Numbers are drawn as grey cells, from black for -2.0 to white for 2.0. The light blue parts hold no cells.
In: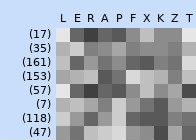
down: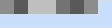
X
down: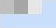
L
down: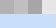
L
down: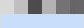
T
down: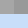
Z

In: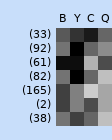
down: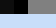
Y
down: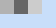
C
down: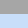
Q
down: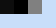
Y
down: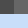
C

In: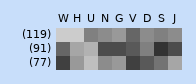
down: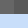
V
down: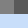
D

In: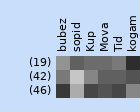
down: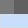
Tid
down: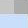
sopid

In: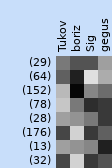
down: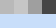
Tukov
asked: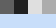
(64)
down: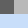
Tukov
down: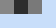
Sig
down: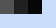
boriz

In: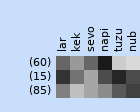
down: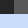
tuzu
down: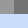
kek
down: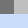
kek
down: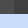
nub

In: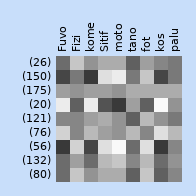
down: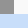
moto
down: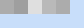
Sitif
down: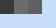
kos
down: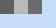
tano
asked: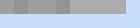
(175)
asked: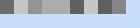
(80)

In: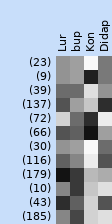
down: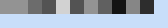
Lur
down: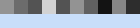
Lur
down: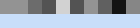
Lur

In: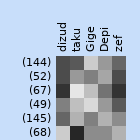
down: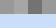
Depi
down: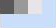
taku
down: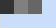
dizud

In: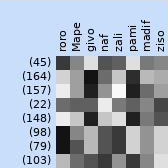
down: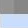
madif
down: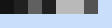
givo
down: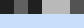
givo

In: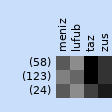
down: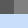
meniz
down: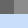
lufub

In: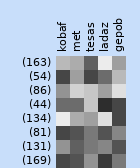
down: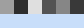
ladaz
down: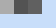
met
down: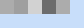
met

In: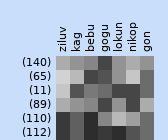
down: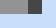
lokun
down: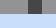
lokun
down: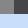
bebu
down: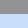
lokun

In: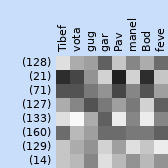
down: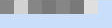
manel
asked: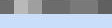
(160)
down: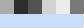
Bod
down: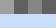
feve
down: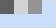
gar
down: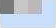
Bod

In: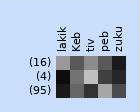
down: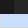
zuku
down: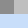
tiv

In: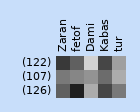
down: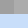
tur
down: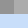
Dami
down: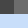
Kabas
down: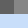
fetof
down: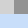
Dami

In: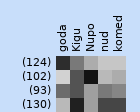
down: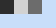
goda
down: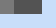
Kigu
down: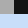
Nupo
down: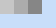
komed

